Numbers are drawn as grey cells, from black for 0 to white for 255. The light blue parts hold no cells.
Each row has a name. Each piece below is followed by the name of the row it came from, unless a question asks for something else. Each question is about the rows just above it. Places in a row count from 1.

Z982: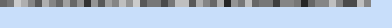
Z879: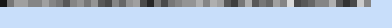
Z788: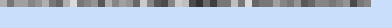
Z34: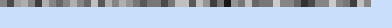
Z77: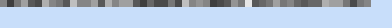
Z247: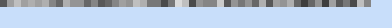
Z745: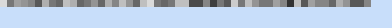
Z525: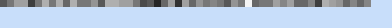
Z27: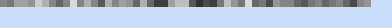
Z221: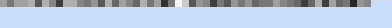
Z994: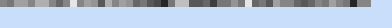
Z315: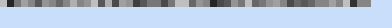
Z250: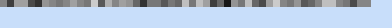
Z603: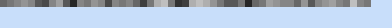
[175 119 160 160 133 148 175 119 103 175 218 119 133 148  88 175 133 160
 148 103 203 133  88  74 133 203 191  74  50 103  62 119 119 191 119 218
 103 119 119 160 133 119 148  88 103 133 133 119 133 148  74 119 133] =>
Z788
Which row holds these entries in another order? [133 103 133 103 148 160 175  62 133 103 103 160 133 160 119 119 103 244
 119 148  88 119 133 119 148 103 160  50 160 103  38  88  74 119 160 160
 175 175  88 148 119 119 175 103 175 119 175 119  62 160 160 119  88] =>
Z525
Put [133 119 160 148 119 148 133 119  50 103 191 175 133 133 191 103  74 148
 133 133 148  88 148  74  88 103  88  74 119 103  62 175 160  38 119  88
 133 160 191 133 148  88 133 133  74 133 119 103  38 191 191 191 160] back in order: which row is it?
Z315

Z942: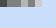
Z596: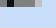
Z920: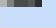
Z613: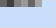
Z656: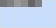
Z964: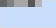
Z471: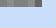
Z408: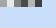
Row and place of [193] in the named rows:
Z596, 6
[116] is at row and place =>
Z656, 1

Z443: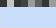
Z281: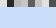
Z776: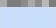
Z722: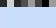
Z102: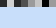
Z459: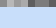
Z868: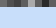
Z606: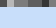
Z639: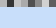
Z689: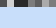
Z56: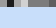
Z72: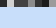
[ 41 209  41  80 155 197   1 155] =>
Z102
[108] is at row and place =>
Z868, 1
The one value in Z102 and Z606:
[80]

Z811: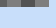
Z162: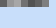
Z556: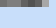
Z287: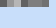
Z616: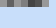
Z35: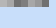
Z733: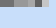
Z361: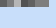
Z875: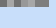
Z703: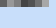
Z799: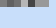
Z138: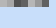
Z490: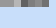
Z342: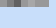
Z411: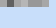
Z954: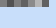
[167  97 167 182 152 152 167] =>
Z411
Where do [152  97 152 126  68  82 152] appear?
Z616
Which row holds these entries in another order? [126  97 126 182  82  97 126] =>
Z361

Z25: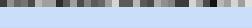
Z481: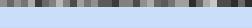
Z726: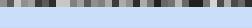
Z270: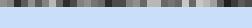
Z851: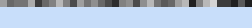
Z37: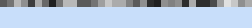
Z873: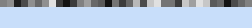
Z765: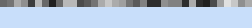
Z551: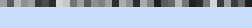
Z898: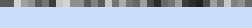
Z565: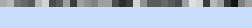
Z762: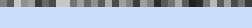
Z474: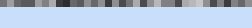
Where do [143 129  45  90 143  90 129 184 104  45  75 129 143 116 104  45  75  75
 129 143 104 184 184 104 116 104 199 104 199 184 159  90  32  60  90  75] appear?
Z270
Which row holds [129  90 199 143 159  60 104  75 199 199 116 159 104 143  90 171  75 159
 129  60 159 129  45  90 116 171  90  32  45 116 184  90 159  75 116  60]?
Z762
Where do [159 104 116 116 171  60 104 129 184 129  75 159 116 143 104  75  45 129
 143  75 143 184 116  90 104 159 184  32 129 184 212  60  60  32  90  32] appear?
Z851
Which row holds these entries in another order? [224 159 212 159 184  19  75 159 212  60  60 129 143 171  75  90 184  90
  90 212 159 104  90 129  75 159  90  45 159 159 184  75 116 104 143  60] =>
Z25

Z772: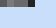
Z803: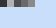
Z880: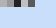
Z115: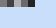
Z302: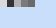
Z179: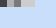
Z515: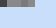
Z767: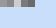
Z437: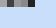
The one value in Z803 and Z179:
[178]
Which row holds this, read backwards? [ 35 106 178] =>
Z115
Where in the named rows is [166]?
Z437, 1
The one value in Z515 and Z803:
[137]
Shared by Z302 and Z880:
[178]

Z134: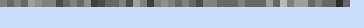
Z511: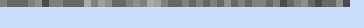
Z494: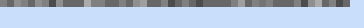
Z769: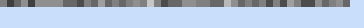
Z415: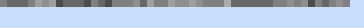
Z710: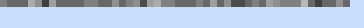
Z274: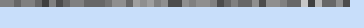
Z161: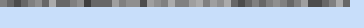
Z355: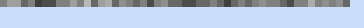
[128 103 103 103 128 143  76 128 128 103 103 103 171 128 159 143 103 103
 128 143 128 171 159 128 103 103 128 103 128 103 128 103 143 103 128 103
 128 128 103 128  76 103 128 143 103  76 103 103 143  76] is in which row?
Z511
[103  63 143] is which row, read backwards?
Z161
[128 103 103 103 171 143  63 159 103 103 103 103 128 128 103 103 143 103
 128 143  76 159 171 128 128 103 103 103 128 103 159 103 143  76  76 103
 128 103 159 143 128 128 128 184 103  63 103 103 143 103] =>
Z710
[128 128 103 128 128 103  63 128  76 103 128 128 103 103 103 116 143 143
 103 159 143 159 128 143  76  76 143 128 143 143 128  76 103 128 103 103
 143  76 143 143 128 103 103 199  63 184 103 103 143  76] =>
Z274
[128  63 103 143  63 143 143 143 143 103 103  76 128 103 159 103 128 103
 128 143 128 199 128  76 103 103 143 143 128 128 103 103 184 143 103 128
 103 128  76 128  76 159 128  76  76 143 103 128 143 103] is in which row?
Z769
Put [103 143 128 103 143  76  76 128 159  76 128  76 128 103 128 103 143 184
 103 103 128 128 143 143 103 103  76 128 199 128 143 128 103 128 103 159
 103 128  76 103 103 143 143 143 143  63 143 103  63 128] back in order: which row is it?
Z769

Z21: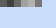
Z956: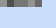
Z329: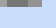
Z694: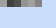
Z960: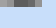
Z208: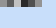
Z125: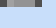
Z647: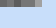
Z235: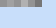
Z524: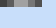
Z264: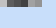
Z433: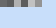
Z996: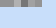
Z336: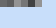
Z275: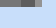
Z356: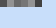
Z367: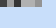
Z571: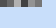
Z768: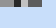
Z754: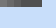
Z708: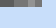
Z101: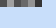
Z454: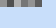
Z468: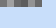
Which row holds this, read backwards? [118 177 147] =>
Z996
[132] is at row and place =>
Z694, 6
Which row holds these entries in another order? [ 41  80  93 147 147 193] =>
Z208
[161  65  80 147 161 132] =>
Z694

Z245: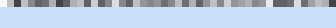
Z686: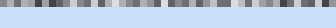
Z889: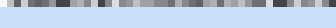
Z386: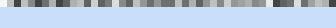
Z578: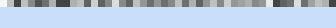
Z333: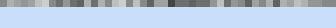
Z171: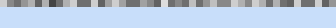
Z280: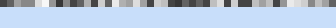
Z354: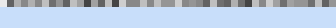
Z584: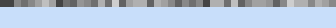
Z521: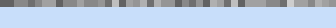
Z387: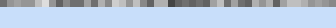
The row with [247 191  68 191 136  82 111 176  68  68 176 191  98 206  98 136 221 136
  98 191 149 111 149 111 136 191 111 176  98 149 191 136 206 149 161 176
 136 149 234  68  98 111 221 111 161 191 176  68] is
Z578
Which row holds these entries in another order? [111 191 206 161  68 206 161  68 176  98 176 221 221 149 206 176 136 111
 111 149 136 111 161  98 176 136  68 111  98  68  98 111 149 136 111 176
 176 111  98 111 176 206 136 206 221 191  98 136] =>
Z686
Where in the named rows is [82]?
Z578, 6
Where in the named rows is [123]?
Z386, 16

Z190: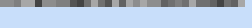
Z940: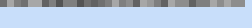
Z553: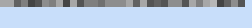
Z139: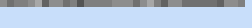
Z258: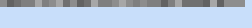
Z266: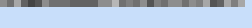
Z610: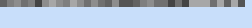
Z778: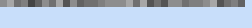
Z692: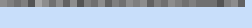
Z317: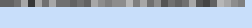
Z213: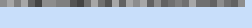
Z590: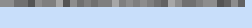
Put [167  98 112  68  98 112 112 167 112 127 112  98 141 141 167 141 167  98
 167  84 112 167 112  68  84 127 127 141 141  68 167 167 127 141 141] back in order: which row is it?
Z190
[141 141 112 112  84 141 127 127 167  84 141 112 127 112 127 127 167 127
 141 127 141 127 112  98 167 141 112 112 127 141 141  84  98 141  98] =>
Z590
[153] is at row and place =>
Z940, 22

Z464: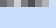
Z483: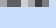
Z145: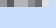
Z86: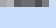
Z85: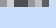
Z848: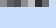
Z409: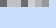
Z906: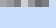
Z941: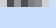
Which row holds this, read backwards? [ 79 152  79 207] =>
Z941
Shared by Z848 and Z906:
[109]
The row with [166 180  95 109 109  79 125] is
Z86
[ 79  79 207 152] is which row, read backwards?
Z85
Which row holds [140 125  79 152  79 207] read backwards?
Z941
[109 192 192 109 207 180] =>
Z409

